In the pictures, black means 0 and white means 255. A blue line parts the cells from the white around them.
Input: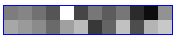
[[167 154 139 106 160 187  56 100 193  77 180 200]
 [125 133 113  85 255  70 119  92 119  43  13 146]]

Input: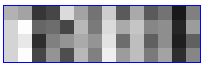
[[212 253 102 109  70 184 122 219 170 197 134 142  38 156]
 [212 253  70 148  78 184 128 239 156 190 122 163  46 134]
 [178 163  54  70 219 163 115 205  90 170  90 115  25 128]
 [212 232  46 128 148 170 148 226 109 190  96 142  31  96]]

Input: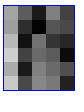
[[201  73 135 121  33]
 [171  26 128 106  79]
 [185  18 114  53  39]
 [207  66 106  92  11]
 [164  92  26 128  66]
 [158  46   4  85  73]]

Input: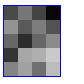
[[ 52 167 175 201]
 [147  89 125  82]
 [132 161 111 188]
 [103  44 103 139]
 [ 74 119  67   8]]

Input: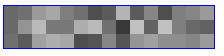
[[105 148 186 120 120 174 186 112  56 193  98 193 127 105  98]
 [112  91 160 174 167  78  85 134  85 148 160 142 142 134 154]
 [105 112 154 167 127 112  78  91 180  91 134  78 127 134 154]]

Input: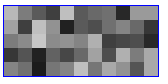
[[124 139 199 139 146 132 176  63  71  78  40]
 [162  63 191 146  33  90  78 112 132 105  55]
 [184 124  90  63 191  90 105 112  40 154 154]
 [ 55  84  33  98  71 105 162  78 176 124 169]
 [132 112  27 118 132 191 118 169 146  84 169]]

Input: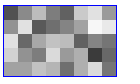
[[162 162 194 181 111 175 218 117]
 [ 81 138 188 125  97 202 225 154]
 [225 104 168 194 188  97 132 117]
 [210 146 125 218 154 175  59 104]
 [146 225  89 111 132 162 247 233]]

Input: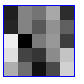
[[238   1 123 152  61]
 [ 31 131 116 168  45]
 [ 37 131  88 145  96]
 [224  67  53 139 196]
 [174 110  17  73 209]]
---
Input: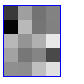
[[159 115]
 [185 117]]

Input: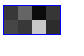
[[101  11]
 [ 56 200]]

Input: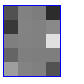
[[129 125]
 [131 129]]

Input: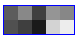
[[136  64]
 [ 63  26]]

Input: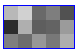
[[209 105]
 [175  94]]

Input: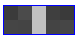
[[ 75 193]
 [ 68 193]]

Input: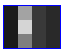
[[163  57]
 [213  57]]

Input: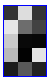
[[221  53]
 [109  66]]

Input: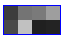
[[116 122]
 [193  32]]
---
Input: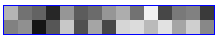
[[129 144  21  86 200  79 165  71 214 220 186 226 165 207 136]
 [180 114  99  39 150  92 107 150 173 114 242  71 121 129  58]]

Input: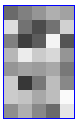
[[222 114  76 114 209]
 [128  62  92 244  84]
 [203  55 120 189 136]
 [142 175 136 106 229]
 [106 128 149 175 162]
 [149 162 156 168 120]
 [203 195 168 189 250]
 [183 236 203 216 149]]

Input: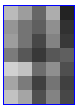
[[123  87  56  87  95]
 [165 123  64 116  64]
 [157 116  71 131  56]
 [194 165  79 131  71]
 [149 116  95 143  49]
 [186 157 102 173  35]
 [209 194 109 143  79]]

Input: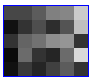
[[ 17  58  37  64  92  51]
 [ 10 107  51  37 107 217]
 [ 17  51  78  45  84 191]
 [ 71  71  92 128 134 203]
 [ 51 100 114 142 149  51]]

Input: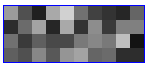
[[155  80  32 169 209 113  65  51  38 101]
 [113  58  95  73  73 121 135 121 191  19]
 [ 95  80 135  88 149 163 101 107  45  45]
 [ 45 107 163  38 169  51 141  58 128 128]]

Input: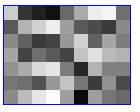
[[203  53  31  17 105 171 238 244 111]
 [138  97  59  67 152 209  97 165 124]
 [118 111  82 152 195 118  59 146  75]
 [165  67 111  89  67 195 224 187 179]
 [ 89 179 209 238 158  89  75  59 138]
 [146 171 217 230 124  39 179 130 130]
 [138 187 230 252 158  11 158 118 105]]

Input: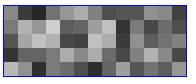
[[136  59  39 114 150 172 129  78  85  85 144 136  66]
 [185 144  46 122 108  78  46 100 158  85 114  93 150]
 [ 52 100 100 122 172 136 172 108  72 129 178 136  72]
 [122 178 150 206  93 100 158 192  52 122  72 108  78]
 [ 85 165 192 178  72  66 192 172  59 144  93 114 129]]
